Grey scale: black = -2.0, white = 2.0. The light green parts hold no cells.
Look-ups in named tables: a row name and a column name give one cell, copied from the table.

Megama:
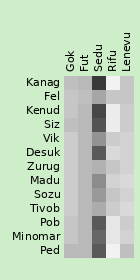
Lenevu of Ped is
1.0
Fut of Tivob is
0.9
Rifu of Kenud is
1.7
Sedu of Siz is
-0.7
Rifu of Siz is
1.7
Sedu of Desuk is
-0.6
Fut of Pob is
0.9
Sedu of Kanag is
-1.1
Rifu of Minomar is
1.6

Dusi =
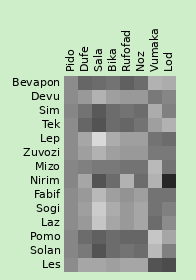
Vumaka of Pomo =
1.1
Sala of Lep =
1.4
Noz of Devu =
0.4
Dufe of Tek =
-0.4
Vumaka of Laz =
-0.3
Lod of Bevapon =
0.7
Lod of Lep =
-0.3
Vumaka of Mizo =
0.9
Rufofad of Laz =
0.4
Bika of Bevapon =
-0.2
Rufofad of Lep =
0.5
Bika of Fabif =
0.5
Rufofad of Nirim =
0.8
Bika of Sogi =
0.7
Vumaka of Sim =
0.7
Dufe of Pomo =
-0.3

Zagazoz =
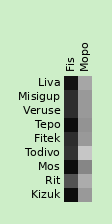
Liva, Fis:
-1.7
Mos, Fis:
-1.8
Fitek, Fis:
-1.3
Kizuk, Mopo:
0.4
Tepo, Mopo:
0.3
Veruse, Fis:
-1.3
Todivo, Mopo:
1.1
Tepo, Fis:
-1.8
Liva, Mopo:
0.6
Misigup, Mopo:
0.4
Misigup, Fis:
-1.3

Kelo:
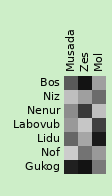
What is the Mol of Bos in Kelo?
0.5
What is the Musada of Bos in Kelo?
-0.6
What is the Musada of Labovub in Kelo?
0.4
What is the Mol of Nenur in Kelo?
1.0
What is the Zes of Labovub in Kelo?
1.1
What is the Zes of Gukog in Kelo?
-1.7
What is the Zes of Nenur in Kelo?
-1.1
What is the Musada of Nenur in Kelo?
0.2
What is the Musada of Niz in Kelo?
1.0
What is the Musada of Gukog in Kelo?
-1.5
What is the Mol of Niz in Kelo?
-0.3
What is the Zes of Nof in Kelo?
-0.2
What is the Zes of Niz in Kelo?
0.5
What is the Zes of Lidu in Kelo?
0.6
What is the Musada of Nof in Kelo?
1.2
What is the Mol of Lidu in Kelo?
-1.6
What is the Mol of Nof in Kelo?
0.4
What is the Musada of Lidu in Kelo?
-0.4

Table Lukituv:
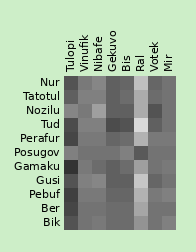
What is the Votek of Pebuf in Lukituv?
-0.1
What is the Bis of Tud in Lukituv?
-0.7
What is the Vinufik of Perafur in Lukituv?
-0.1
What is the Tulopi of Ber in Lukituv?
-0.9
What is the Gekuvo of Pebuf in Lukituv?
-0.4
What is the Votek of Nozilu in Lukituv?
-0.7
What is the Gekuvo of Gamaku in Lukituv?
-0.5
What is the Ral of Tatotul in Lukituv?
0.7
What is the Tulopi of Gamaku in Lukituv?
-1.2
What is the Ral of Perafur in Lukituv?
0.8
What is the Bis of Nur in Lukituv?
-0.4
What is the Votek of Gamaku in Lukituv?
-0.2
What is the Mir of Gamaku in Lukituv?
-0.1
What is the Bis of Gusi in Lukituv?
-0.5
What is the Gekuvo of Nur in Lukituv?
-0.5
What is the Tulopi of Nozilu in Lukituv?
0.1
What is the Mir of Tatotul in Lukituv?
-0.2
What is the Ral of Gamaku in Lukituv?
0.5
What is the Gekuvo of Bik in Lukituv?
-0.3
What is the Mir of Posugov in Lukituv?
-0.2

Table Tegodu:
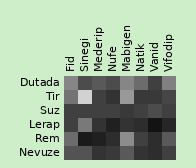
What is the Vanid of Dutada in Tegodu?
-1.0
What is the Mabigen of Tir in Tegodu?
0.4
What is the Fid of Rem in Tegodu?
-0.3
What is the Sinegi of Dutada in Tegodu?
-0.8
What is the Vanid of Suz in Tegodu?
-0.8
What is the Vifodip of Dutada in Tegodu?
0.0
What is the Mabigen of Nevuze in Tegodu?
-0.6
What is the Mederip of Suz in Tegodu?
-1.0
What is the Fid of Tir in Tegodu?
-0.2
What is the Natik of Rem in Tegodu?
-1.0
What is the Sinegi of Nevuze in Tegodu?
-0.7
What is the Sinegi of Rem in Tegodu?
-1.6
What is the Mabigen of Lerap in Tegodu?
-1.2
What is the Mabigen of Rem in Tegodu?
0.2
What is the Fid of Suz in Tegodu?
-1.0
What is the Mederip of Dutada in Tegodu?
-0.6
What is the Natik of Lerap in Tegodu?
-1.3
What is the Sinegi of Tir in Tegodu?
1.3
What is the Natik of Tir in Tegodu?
-1.1
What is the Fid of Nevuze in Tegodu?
-0.7

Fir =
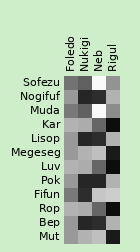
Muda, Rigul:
0.2
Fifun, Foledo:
-0.1
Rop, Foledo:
0.8
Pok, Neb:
-1.4
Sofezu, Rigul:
0.3
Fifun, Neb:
1.1
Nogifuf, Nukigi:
-1.4
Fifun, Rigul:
1.2
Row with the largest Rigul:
Fifun

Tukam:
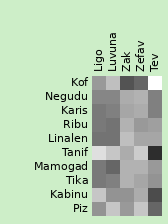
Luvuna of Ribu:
-0.2
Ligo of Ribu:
-0.1
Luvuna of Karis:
0.0
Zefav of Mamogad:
0.8
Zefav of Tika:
0.6
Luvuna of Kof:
1.0
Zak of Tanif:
0.7
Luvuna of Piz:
1.1
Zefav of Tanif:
1.2
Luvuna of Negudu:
0.1
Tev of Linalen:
0.6
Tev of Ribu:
0.5
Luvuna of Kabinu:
0.3
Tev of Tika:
0.3
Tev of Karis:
0.0
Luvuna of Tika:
0.0
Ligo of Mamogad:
-0.1

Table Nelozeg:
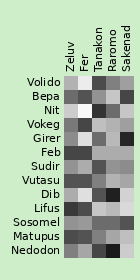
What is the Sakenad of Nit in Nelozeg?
1.1
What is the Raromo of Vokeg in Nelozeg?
0.8
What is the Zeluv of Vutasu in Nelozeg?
-0.7
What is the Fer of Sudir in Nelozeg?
0.7
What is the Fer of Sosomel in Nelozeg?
0.4
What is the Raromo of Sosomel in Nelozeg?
-0.3
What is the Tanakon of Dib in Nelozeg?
-0.7
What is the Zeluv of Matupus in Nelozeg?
-0.8
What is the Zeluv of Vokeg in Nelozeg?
-0.1
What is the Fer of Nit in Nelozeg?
1.9
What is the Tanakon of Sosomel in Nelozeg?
-0.3
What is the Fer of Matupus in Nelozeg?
-0.7
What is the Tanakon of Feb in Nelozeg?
0.7
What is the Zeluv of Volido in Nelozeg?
0.8
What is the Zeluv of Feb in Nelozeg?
-0.9
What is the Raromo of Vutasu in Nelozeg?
0.8
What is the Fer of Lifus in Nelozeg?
-0.8
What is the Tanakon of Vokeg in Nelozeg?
1.0
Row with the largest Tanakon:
Lifus

